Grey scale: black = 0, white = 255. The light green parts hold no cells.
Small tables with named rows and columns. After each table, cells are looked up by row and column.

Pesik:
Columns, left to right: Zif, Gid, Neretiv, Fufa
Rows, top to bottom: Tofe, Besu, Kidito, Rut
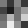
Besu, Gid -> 28
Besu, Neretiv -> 112
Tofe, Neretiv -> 133
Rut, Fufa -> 56
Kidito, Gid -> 181
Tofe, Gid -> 55
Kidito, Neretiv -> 113
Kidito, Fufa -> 205
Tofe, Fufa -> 58
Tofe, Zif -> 123

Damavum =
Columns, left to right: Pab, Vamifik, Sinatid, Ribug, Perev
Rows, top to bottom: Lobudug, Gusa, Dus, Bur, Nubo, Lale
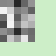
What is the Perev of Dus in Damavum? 196
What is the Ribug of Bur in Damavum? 195
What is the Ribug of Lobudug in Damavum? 101
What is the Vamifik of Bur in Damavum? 244
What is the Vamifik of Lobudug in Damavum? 138
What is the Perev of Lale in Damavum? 111
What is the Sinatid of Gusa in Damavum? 125
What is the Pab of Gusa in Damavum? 243
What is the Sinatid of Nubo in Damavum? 41
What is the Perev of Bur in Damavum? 175
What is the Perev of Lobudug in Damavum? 147
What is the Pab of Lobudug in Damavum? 135
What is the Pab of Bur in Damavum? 70
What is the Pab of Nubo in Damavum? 143
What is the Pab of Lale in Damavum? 90
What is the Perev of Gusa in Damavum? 98
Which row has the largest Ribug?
Lale

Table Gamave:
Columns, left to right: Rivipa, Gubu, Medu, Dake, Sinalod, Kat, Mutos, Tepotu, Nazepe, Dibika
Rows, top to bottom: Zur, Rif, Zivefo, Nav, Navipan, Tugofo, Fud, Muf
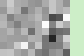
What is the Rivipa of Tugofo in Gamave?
165
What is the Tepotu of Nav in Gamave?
133
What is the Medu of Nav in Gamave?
128
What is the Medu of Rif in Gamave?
176
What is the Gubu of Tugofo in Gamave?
159
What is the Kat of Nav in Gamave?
172
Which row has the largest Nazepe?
Nav

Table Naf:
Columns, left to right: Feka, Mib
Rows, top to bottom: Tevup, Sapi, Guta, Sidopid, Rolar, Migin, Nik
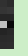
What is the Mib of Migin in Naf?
43
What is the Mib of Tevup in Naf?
43
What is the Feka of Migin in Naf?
42
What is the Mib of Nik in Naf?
45
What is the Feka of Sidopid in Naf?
192
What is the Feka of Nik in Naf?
44
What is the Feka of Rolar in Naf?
36
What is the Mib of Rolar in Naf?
40
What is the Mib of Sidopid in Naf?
9
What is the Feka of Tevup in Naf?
49
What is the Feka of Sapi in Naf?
53
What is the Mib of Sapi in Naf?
56
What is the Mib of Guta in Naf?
38
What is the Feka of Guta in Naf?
38

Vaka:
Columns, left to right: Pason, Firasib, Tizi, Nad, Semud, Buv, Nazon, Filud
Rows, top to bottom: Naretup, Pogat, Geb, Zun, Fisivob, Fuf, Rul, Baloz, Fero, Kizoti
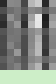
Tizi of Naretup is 134
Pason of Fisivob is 85
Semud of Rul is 138
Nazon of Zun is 36
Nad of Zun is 46
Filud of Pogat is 120
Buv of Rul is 184
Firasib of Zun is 118

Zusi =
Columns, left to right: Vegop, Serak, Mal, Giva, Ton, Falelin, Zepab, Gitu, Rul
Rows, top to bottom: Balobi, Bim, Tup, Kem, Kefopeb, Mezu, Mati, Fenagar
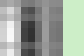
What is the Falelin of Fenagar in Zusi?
108
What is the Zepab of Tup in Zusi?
150
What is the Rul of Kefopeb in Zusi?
117
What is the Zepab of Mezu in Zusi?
156
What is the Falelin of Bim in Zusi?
118
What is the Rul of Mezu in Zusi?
117
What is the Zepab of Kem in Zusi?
155
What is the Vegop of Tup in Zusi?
176
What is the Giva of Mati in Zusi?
99
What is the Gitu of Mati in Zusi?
131
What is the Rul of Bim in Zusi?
125
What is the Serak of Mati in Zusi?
204
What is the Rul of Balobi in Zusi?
138
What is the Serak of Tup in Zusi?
194
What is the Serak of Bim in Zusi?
216
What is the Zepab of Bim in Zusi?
153
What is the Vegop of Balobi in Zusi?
160
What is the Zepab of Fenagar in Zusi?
155
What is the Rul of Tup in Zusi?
131
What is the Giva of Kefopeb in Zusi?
65

